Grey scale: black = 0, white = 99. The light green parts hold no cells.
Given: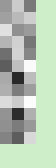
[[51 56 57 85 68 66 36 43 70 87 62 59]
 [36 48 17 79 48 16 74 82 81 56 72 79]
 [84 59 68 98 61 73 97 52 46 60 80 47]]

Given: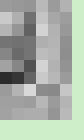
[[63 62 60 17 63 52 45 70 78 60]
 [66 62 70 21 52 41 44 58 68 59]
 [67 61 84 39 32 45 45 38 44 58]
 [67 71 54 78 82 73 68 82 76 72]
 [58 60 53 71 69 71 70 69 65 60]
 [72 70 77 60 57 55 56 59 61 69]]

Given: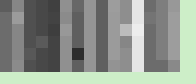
[[42 42 42 42 42 36]
 [54 52 52 52 60 52]
 [31 34 31 31 31 31]
 [28 28 35 28 28 28]
 [26 26 26 24 26 25]
 [56 56 56 59 54 56]
 [37 17 37 37 37 40]
 [58 58 58 58 58 58]
 [37 37 37 37 37 37]
 [57 60 60 60 60 61]
 [55 55 52 73 55 55]
 [89 89 89 92 89 89]
 [42 42 42 42 45 42]
 [42 49 49 49 49 49]
 [53 61 61 61 61 59]]

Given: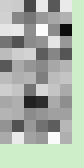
[[66 57 70 65 80 73 34 73 45 89 81 80]
 [91 32 68 68 76 68 66 80 32 90 52 79]
 [63 59 54 13 45 70 58 82 54 55 46 28]
 [59 44 58 17 83 49 53 36 57 98 59 90]
 [97 36 62 66 76 73 65 52 89 54 65 34]
 [68 71 62 55 66 76 70 33 59  5 69 91]]

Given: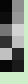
[[ 3 75 19 46  5  2]
 [10 15 74 82 59 55]]

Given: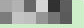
[[48 65]
 [76 69]
 [74 40]
 [58 83]
 [45 19]
 [35 36]]
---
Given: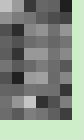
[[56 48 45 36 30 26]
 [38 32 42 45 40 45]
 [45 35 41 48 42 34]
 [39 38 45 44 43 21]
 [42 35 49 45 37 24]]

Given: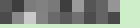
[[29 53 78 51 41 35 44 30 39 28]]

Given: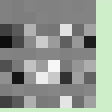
[[50 49 49 51 50 51 51 51]
 [ 5 28 54 79 60 37 59 11]
 [31 47 75 61 96 47 58 67]
 [49 52 50 51 52 50 50 52]]

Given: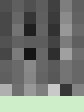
[[28 40 21 37 23 54 38]
 [32 38 36 36 26 48 37]
 [38 41 53 40 35 45 40]
 [68 43 59 49 78 21 51]]

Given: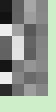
[[ 7 39 61 53]
 [39 87 39 51]
 [ 8 47 58 53]
 [16 42 61 52]]

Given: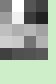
[[61 93 23 13]
 [80 78 45 69]]

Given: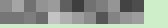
[[46 46 49 42 76 68 61 54 33 51 58 61]]
